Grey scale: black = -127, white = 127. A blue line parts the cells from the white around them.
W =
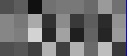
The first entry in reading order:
-48
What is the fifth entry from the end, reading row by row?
-64
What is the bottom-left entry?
-48
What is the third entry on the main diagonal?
83
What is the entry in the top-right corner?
-14
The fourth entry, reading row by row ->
-14
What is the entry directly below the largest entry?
-64
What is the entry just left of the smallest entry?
-34
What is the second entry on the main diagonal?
-7
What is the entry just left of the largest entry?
-1
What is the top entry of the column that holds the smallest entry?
-111

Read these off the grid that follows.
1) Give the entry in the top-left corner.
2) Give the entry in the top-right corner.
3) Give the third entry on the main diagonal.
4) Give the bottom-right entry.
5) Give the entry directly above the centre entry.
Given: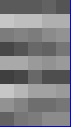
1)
-37
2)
-43
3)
-3
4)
11
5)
-23

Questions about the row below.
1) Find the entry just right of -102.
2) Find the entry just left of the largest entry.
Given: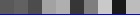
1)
60
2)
-1

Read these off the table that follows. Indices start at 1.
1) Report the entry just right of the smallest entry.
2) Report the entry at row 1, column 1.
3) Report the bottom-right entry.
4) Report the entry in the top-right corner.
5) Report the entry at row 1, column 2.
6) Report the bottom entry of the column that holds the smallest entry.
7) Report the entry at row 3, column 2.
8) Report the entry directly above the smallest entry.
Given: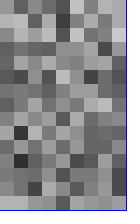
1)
-31
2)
23
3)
29
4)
43
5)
-31
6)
51
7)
51
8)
23
